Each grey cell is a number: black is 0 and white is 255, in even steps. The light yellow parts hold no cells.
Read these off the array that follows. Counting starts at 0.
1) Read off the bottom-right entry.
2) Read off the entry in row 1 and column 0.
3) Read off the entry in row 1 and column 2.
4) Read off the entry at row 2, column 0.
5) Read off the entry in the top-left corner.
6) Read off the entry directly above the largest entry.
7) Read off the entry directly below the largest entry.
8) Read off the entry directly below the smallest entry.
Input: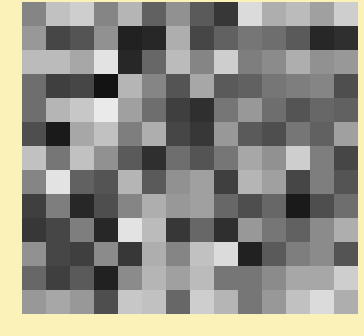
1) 174
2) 152
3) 84
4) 187
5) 133
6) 19
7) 193
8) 234

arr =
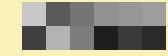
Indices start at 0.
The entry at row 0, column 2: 117
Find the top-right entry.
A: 157
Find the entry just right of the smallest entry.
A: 58
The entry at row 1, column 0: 64

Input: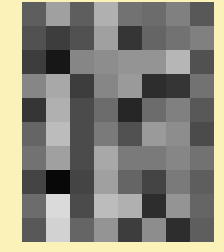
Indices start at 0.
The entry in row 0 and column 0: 94
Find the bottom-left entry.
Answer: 88
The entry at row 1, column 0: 81
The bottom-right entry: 94
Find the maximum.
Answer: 218
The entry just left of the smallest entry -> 68
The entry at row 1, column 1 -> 61
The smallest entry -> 8
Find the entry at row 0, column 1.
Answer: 160
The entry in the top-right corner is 88
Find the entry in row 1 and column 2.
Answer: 81
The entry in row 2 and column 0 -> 61
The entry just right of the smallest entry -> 68
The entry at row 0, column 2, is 94
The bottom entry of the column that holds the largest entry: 210

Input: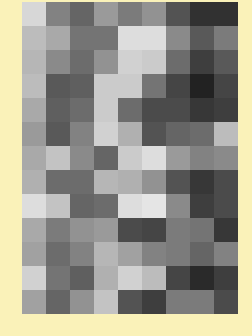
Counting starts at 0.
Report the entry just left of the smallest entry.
69
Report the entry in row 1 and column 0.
188
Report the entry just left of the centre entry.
101
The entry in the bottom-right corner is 75
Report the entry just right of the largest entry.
138
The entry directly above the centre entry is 176
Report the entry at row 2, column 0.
182
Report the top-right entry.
49
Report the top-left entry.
215
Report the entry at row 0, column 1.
130
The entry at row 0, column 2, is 101
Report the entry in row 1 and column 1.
169
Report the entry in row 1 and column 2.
116
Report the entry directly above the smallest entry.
62
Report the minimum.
34
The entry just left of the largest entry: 221
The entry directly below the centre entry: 176
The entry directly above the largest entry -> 146
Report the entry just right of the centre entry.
221
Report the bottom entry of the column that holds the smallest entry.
123
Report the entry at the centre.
203

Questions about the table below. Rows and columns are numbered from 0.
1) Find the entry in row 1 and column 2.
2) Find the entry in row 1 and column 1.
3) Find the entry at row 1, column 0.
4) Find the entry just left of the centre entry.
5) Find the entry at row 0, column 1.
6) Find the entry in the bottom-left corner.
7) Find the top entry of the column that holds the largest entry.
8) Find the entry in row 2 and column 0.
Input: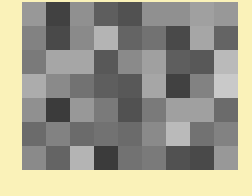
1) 138
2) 73
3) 130
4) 94
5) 65
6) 138
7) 152
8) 122

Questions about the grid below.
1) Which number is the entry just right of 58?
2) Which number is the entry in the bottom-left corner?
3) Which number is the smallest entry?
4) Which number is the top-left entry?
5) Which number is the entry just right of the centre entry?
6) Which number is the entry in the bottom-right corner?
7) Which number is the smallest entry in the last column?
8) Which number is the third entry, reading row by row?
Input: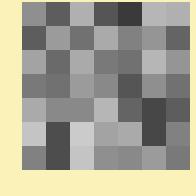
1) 182
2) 129
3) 58
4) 143
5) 85
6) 121
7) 93
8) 176

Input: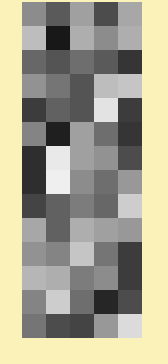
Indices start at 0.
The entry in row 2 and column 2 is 110
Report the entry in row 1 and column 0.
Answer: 189
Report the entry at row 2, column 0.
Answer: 103
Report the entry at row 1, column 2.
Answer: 174
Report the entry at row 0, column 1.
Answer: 90
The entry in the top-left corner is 140
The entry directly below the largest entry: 97
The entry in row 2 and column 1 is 84
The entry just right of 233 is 160
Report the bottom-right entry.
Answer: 219
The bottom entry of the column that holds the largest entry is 76
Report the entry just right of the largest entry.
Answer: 140
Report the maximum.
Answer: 239
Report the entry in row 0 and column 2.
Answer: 160
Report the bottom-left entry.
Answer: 117
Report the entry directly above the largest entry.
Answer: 233

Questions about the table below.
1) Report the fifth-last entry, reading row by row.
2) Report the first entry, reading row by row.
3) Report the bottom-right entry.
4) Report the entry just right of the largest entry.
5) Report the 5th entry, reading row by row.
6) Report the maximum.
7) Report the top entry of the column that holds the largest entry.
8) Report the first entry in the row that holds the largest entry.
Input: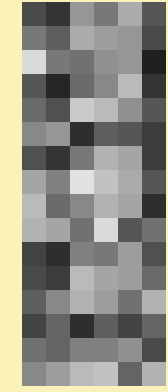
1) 157
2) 74
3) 178
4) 194
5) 171
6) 225
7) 150
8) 165
